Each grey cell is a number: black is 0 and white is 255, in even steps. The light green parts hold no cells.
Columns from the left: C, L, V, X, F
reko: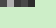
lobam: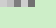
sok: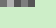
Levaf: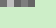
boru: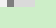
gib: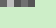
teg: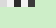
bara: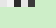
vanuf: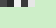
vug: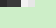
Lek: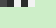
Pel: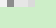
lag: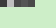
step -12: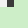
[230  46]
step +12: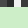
[ 85  56 254  70]
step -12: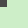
[61]
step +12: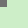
[125]
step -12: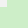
[230]

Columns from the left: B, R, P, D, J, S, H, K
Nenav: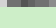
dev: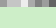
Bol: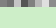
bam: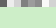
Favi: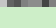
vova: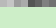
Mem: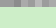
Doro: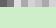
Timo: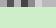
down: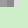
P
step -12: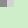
[128 199]
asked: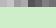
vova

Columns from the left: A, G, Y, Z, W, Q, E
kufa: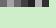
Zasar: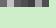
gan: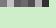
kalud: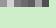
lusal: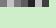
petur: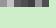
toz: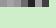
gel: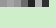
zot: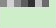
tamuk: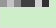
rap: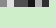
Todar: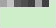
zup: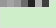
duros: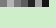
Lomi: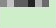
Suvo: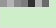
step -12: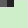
[81 23]
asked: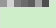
kalud
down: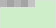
Q
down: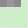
A
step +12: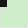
[33]
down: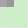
A

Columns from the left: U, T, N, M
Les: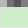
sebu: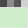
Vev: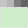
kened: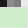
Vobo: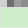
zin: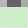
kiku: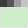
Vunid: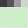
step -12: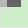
[171  88  88]
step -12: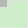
[171]
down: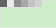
M
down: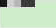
U
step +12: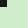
[38]
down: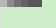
T
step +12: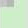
[208 195]

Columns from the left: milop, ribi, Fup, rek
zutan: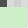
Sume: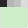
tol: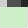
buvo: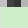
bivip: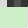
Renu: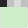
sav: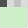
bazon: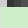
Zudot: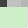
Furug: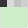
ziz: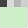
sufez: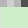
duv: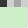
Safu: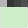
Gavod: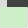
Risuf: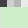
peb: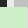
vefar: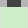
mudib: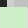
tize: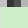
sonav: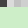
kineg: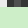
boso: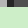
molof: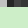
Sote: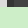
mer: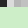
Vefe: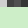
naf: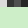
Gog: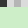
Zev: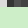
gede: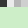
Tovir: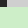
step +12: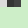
[231  65  78]
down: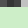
rek

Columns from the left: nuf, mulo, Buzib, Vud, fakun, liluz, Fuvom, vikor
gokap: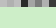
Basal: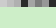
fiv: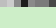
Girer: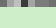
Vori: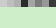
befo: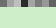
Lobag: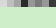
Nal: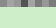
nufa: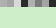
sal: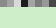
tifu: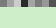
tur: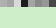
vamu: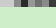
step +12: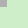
[188]
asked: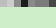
fiv
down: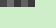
vikor
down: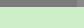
liluz
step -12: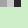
[152 192  30]
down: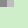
Buzib
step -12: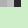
[164 178  30]

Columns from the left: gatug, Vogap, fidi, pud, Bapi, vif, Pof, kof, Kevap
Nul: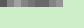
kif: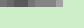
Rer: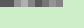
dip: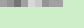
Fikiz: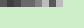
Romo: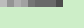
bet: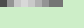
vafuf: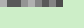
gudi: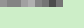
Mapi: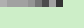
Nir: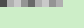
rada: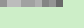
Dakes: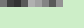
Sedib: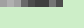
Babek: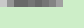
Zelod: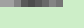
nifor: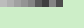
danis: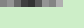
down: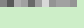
pud
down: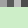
gatug
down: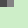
Bapi
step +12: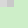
[228 213]
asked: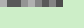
vafuf
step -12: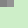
[120 136]
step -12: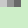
[189 136  93]

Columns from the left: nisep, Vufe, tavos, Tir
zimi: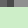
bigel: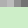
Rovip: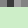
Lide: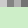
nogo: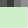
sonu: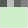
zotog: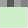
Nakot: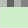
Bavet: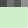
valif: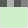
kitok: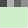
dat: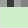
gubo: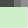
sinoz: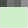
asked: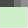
gubo
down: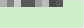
nisep

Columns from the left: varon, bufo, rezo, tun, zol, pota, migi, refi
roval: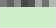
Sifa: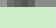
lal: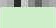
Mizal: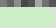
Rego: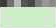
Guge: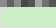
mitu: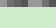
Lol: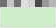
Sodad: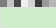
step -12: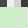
[ 60 227 198  46]
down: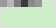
varon
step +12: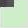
[84 97]
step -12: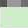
[ 73 140 140 100]
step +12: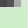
[ 84  97 180]

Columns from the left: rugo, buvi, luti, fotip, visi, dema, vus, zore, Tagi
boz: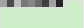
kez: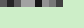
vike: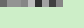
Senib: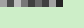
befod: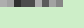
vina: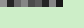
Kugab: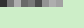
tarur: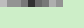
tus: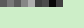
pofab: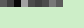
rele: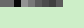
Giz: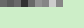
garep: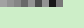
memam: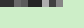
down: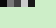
zore
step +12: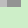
[201 159 159]
